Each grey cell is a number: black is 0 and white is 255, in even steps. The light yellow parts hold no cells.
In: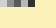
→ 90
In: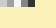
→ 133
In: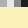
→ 135
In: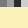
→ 121
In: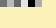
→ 102
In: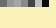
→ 68
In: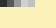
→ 88
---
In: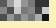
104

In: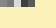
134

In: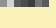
91

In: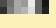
167

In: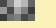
60

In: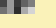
114

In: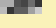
54

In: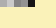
174

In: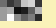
251
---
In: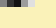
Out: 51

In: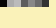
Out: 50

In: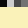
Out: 73

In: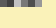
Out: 78

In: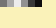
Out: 57

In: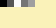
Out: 86

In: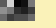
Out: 17
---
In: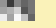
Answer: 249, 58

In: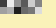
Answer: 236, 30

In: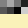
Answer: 206, 3

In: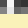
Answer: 245, 52

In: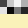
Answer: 243, 9

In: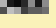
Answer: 191, 11

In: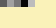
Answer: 188, 5

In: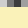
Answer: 206, 61

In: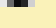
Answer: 232, 13

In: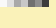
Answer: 249, 60
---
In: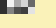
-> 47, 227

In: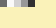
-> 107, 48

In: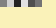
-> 129, 116

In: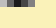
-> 190, 129

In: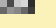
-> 175, 62

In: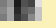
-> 124, 196
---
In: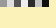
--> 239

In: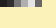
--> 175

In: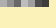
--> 189

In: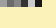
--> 52

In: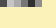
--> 118

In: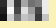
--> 166

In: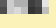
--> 175

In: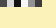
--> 247

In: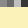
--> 54

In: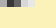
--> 216
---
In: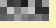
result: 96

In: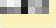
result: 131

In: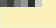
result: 204

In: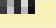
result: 15

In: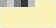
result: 191

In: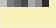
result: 45

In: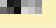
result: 171
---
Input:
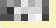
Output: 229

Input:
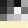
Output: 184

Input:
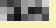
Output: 112

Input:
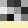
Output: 24

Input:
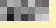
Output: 102

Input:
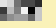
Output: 158

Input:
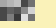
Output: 57

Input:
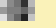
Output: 101

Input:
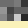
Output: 81
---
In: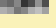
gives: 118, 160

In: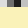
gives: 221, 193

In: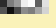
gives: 44, 211

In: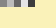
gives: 133, 60

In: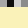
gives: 167, 139

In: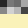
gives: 37, 67

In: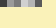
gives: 61, 90

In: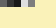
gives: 99, 125

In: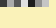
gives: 57, 197
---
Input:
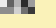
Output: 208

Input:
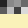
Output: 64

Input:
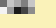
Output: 26

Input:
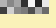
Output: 135

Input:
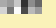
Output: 251

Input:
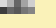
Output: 88

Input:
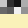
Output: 241

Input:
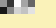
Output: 210
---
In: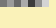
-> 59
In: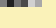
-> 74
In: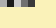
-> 203
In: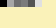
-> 123
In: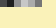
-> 199
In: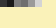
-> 111
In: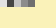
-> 197
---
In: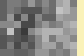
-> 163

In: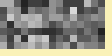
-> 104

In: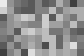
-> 103

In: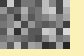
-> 36

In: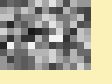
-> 150
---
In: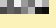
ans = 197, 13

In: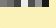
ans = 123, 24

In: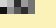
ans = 209, 116

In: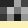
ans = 38, 149

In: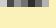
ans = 206, 179

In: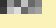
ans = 48, 162

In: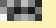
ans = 103, 51

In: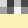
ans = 216, 146

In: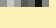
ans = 146, 132
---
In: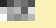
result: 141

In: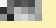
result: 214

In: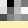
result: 132

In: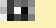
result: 72

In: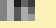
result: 88

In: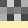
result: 61

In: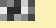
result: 164

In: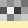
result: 127
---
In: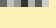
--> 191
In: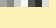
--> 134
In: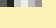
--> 35
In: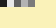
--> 232
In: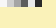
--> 207
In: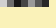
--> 110
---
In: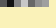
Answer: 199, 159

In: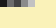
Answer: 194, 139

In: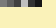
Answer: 191, 122

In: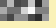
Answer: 251, 212

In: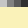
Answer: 197, 129

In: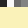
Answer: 249, 130

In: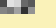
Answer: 225, 213

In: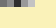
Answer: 195, 153
